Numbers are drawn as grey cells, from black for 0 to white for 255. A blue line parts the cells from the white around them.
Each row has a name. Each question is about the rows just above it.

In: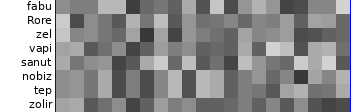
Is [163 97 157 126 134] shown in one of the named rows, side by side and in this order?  no
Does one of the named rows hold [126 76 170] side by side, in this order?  no
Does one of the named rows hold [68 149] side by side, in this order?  yes
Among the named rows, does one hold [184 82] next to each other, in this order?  yes
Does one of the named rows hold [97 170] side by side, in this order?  yes
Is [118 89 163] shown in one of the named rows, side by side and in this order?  yes
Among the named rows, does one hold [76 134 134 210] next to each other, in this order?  yes

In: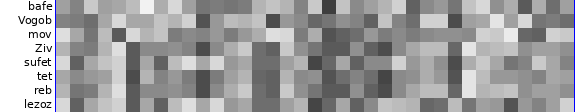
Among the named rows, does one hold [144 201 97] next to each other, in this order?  no
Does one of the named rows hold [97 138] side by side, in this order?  yes
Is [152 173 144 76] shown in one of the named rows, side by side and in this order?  yes
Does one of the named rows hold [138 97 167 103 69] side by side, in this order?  no
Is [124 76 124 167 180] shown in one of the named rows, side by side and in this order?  no
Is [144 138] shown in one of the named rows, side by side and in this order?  yes
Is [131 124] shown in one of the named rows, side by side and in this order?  yes

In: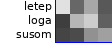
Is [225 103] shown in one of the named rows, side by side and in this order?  yes
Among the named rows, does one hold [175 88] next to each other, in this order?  no

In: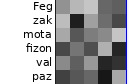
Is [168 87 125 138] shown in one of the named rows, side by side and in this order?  yes
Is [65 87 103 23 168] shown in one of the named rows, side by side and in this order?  yes
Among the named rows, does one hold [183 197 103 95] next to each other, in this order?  yes
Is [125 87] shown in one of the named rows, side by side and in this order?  no
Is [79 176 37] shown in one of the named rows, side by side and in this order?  yes
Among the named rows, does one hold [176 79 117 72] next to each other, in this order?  no

